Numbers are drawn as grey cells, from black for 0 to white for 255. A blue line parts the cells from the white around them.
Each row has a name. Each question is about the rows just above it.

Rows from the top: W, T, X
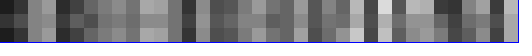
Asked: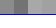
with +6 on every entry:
[145 121 174 167]
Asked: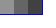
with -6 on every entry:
[141  95  59]
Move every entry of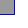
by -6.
[148]
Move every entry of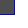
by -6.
[72]

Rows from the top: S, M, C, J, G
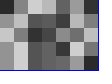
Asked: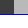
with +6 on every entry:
[ 68 191]
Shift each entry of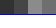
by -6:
[ 44  64 133 105]
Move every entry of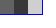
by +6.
[104  62 213]
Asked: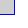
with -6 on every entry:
[201]
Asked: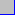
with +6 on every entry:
[197]
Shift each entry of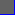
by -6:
[92]
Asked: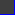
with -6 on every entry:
[56]

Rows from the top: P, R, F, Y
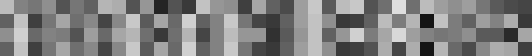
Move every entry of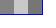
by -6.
[124 194 112]
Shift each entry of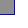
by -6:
[137]
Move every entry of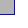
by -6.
[175]
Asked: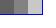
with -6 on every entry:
[ 91 124 194]
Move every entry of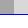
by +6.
[172 222]

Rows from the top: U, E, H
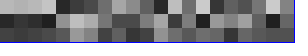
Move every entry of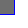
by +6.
[116]
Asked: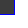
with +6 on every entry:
[66]
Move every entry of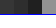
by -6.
[ 48  40  26 140]
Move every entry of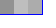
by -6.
[140 184 166]
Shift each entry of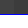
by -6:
[60 54]

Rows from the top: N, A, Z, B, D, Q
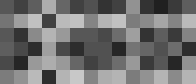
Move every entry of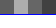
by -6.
[ 88 167  96  59]
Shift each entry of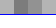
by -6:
[174 118 140 174]
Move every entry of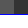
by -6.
[81 45]
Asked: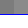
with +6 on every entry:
[130 144]

